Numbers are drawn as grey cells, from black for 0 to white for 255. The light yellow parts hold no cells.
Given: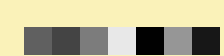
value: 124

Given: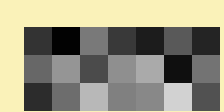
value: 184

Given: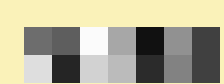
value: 210

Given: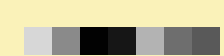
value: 2

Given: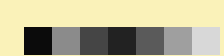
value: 69

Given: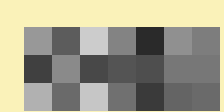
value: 198

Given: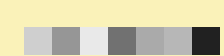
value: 233
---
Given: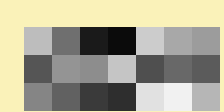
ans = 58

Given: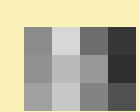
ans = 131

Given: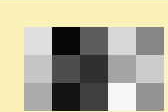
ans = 63

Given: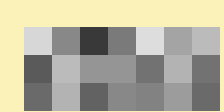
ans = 98

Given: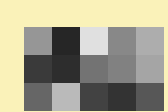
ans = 66

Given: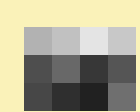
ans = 33

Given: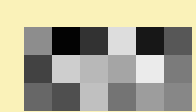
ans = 192

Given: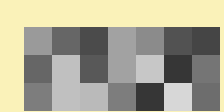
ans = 186
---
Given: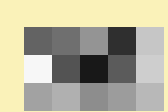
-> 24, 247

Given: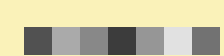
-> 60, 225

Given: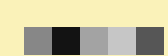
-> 163, 198

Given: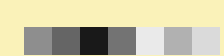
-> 115, 234

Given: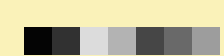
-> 179, 220

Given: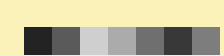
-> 171, 207

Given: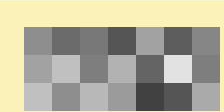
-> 178, 226

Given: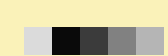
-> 59, 219
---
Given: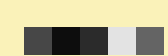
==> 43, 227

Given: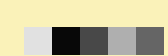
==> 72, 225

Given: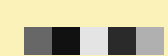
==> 228, 228

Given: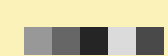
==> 37, 219

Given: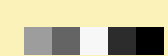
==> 247, 247

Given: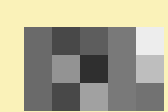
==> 47, 237

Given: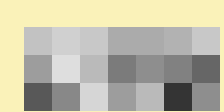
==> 123, 222

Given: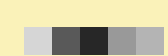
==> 39, 214

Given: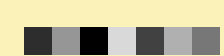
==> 217, 217
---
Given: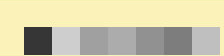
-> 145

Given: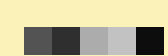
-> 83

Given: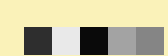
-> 133

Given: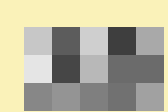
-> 92

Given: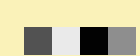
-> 142

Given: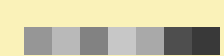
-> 130

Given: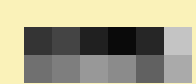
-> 38

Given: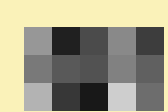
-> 55
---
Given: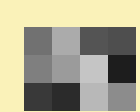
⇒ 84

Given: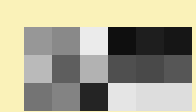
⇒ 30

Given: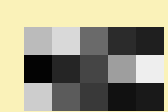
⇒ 43

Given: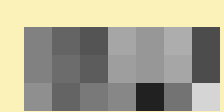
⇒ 173

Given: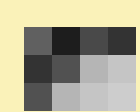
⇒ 73

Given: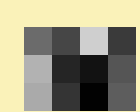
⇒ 207

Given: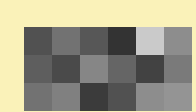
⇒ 202

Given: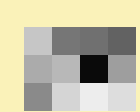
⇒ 112
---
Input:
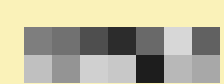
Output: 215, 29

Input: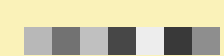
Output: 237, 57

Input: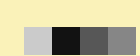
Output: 203, 18

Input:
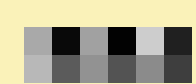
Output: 205, 2

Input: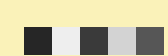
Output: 238, 38

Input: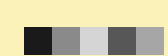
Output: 213, 26

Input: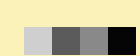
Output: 207, 5
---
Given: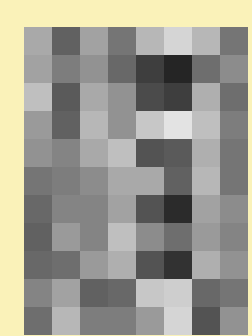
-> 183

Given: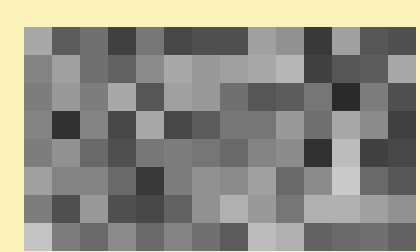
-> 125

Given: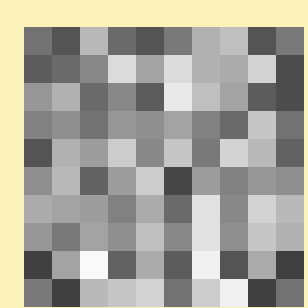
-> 64

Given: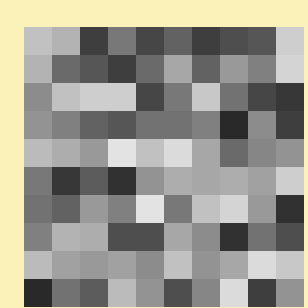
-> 114

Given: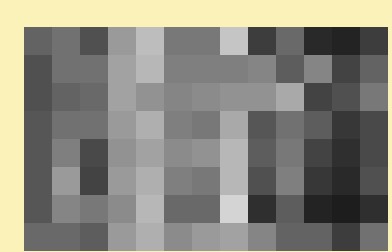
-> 105

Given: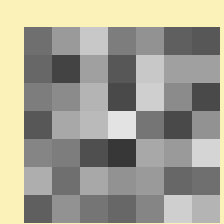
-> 146

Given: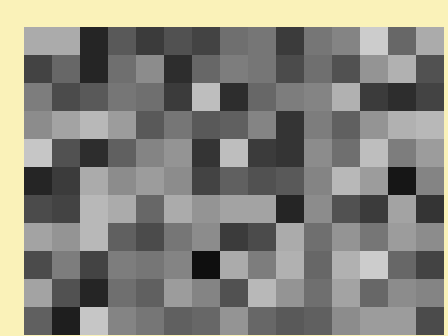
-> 30

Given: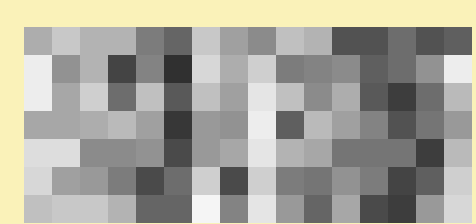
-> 200
